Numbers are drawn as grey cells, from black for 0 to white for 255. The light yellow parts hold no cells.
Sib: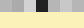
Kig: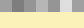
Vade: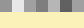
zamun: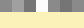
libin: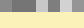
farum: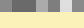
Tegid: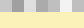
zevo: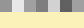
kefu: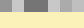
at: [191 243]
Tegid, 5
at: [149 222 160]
Kig, 5
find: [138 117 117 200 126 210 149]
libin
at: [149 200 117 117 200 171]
kefu, 1
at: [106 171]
farum, 3

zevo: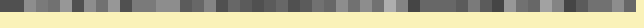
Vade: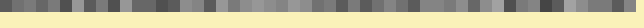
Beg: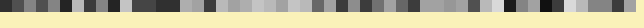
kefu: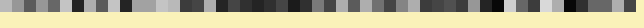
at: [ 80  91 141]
Vade, 14
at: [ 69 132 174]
kefu, 33
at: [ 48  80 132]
Beg, 1
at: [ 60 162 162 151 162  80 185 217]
Beg, 35

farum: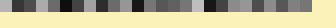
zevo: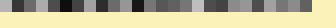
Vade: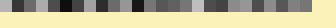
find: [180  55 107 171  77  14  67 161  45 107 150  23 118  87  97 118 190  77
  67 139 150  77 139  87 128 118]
Vade

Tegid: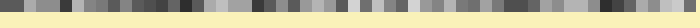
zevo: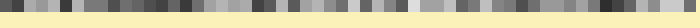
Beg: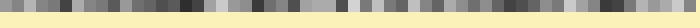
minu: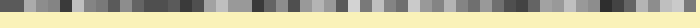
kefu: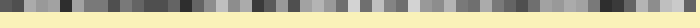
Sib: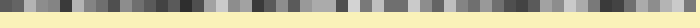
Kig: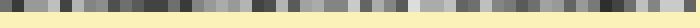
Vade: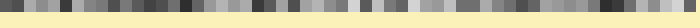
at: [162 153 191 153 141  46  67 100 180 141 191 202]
minu, 46
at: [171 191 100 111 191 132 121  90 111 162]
Kig, 37
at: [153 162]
kefu, 4
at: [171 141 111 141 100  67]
Beg, 38
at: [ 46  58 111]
Vade, 51

